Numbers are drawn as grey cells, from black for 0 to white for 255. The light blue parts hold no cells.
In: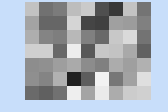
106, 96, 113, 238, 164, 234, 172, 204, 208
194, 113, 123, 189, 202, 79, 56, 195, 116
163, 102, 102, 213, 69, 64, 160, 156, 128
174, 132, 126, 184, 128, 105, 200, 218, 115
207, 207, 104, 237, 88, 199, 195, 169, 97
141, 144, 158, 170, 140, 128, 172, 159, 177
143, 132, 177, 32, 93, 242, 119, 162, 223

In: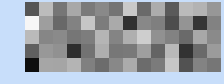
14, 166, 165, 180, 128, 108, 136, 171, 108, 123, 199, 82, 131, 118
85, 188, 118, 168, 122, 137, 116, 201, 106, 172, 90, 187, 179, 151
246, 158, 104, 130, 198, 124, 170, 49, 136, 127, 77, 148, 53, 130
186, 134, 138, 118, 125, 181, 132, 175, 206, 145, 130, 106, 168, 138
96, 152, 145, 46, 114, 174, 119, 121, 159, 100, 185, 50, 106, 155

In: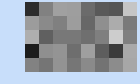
130, 117, 147, 118, 138, 115, 140, 167
44, 129, 160, 158, 107, 89, 85, 197
156, 138, 128, 157, 103, 143, 172, 122
174, 96, 120, 120, 111, 127, 205, 128
28, 143, 148, 110, 159, 93, 59, 169

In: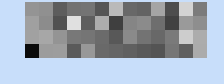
10, 156, 157, 90, 152, 105, 101, 96, 89, 84, 118, 95, 171
148, 144, 93, 114, 116, 85, 186, 104, 99, 165, 77, 211, 123
160, 140, 81, 224, 94, 173, 63, 133, 139, 110, 65, 154, 142
161, 167, 148, 120, 117, 107, 88, 138, 115, 104, 122, 205, 172

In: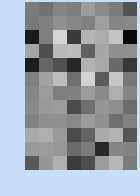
89, 150, 175, 59, 78, 156, 183, 124
123, 114, 132, 126, 156, 138, 123, 82
121, 129, 145, 135, 129, 160, 133, 136
27, 127, 213, 58, 179, 172, 196, 10
165, 80, 186, 188, 97, 166, 143, 144
27, 102, 81, 38, 177, 169, 105, 55
127, 162, 189, 110, 210, 91, 198, 119
133, 155, 127, 128, 156, 137, 174, 133
138, 153, 156, 75, 111, 150, 142, 108
130, 143, 144, 136, 155, 144, 111, 130
169, 175, 154, 74, 99, 170, 178, 86
153, 155, 151, 107, 123, 41, 133, 131

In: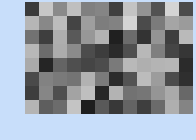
180, 94, 108, 196, 30, 89, 56, 100, 62, 107, 175, 132
59, 199, 138, 191, 128, 133, 63, 195, 147, 82, 212, 75
182, 136, 188, 68, 158, 125, 130, 212, 75, 123, 165, 155
114, 62, 174, 89, 151, 178, 32, 108, 51, 148, 62, 186
184, 108, 172, 139, 76, 61, 42, 79, 184, 127, 69, 54
170, 37, 100, 79, 69, 76, 122, 185, 175, 180, 182, 43
74, 130, 122, 116, 178, 123, 43, 83, 188, 156, 76, 47
62, 134, 79, 163, 191, 38, 179, 114, 118, 149, 170, 104
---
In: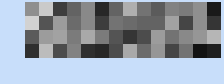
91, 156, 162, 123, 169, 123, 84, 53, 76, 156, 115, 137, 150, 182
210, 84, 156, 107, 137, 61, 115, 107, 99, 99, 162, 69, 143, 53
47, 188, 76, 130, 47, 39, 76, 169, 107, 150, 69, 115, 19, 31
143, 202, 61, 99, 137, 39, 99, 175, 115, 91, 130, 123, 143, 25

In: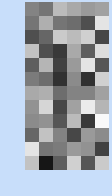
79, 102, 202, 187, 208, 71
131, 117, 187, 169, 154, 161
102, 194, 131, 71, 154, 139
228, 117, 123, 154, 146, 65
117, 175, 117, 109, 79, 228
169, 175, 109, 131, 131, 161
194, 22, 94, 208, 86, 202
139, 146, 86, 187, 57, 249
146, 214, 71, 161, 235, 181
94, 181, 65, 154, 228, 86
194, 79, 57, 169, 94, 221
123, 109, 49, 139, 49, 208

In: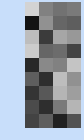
94, 46, 189, 145
52, 88, 181, 158
189, 59, 166, 152
40, 137, 129, 196
75, 46, 122, 181
211, 129, 114, 122
204, 102, 108, 67
19, 145, 102, 94
67, 94, 33, 82

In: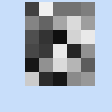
71, 57, 233, 36, 145
22, 145, 218, 181, 92
132, 100, 166, 218, 158
64, 240, 114, 114, 126
203, 44, 22, 138, 152
79, 51, 15, 211, 233

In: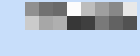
203, 167, 175, 55, 63, 121, 98, 82
144, 113, 106, 252, 189, 159, 136, 232

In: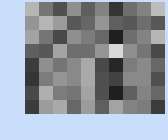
60, 155, 169, 103, 155, 95, 163, 131, 124, 60
95, 88, 163, 110, 110, 149, 215, 143, 117, 73
149, 181, 155, 88, 103, 149, 95, 88, 110, 88
53, 124, 149, 137, 169, 80, 66, 137, 137, 80
73, 175, 124, 117, 163, 80, 31, 95, 131, 103
60, 143, 117, 137, 169, 73, 39, 124, 137, 103
181, 117, 80, 143, 95, 131, 53, 110, 131, 188
163, 117, 73, 143, 124, 103, 31, 110, 131, 181

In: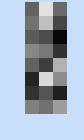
98, 62, 177
128, 113, 157
36, 218, 141
98, 225, 106
113, 191, 69
135, 120, 50
50, 84, 30
91, 77, 8

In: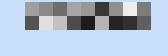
82, 224, 194, 76, 28, 180, 36, 49, 95
159, 138, 108, 165, 151, 56, 144, 237, 124
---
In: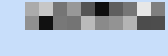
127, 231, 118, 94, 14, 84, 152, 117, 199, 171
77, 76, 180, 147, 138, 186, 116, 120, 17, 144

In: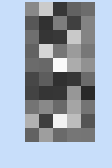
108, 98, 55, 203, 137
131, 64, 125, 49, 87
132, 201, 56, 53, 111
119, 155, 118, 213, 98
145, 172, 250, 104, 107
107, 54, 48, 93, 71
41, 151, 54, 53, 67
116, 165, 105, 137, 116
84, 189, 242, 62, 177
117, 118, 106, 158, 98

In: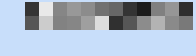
46, 150, 128, 28, 52, 103, 113, 140, 152, 134, 233, 52
121, 138, 179, 140, 86, 48, 221, 159, 134, 130, 204, 86

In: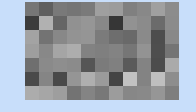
140, 160, 136, 128, 156, 159, 122, 117, 121, 95, 118
139, 107, 139, 146, 54, 136, 150, 145, 101, 177, 60
136, 77, 138, 105, 110, 123, 149, 147, 136, 115, 163
116, 78, 147, 118, 131, 127, 130, 173, 165, 136, 158
170, 76, 131, 90, 128, 123, 85, 139, 142, 138, 111
141, 191, 131, 194, 68, 155, 175, 149, 73, 133, 74
126, 150, 137, 135, 156, 120, 132, 115, 158, 166, 172

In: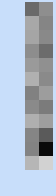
142, 106
133, 168
137, 165
108, 141
144, 154
138, 176
157, 129
123, 138
158, 175
90, 133
10, 131
210, 182

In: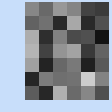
59, 67, 133, 152, 105, 135
80, 41, 168, 41, 113, 98
19, 80, 75, 129, 46, 173
99, 57, 163, 148, 66, 180
89, 32, 121, 104, 35, 160
131, 205, 114, 111, 124, 37
79, 135, 106, 176, 39, 92
